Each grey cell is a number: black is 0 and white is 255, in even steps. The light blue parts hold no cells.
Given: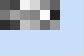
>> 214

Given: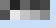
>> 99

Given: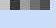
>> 158

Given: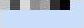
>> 161

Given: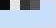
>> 228

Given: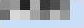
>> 56

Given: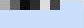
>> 44
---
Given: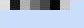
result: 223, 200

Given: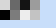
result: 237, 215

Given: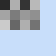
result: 203, 185

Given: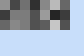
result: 198, 186

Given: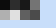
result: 224, 176

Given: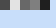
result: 227, 127

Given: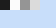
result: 251, 219

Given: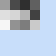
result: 246, 223
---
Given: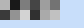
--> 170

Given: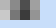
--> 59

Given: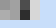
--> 45

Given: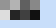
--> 64

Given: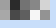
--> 246

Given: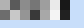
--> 244

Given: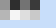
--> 222

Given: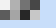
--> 39

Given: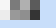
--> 143

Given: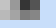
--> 125
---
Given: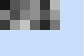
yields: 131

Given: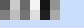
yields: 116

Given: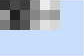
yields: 91

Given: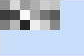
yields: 248

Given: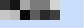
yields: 8

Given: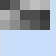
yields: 77
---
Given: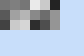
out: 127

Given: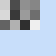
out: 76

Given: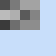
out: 122

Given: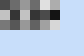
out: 108

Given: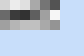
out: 236

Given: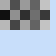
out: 79

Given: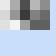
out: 172

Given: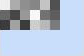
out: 172

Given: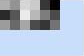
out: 147
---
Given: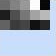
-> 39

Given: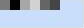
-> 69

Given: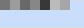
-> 166

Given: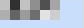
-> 205

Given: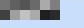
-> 42

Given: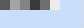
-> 237

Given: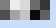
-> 96

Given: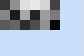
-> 8

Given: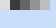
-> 189

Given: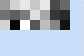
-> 19
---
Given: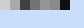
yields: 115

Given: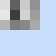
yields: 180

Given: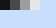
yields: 20

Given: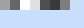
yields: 224

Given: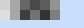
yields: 62

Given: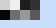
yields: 6

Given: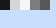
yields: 214

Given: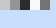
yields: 148

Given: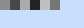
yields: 171

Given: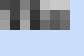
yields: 46
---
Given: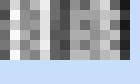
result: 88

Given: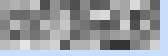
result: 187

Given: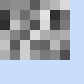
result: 174

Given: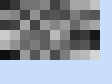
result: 13

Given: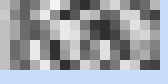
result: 192

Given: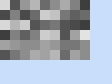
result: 84

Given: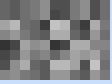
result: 133

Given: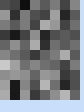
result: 171
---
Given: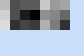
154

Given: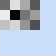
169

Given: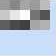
155

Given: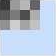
183

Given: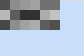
112

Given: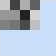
174
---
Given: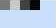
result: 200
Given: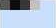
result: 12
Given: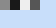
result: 25
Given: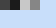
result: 27
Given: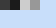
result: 27
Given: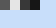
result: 229
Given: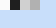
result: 31
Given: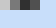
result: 121
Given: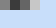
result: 59
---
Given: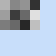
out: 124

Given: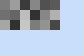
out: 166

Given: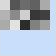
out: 170

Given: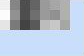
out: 229

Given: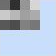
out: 88

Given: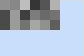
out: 74

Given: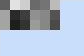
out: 164

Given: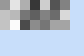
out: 195

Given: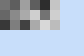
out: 56

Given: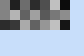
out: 44
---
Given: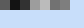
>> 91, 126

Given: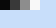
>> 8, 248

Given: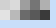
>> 209, 58

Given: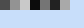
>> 76, 169

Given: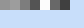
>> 148, 64

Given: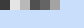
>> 59, 163

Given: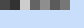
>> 71, 119
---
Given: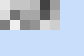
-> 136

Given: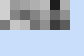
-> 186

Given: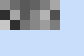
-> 116

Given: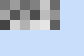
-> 178

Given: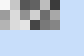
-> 228

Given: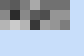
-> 181

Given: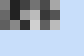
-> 46

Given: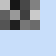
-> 119

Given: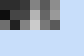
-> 131
